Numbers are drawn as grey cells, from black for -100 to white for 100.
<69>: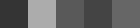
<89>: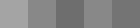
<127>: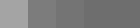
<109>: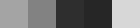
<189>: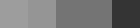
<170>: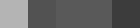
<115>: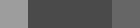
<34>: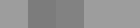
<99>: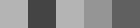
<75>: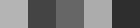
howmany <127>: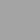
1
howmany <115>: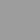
1
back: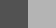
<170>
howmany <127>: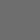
2
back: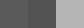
<170>
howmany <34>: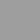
3
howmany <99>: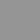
1

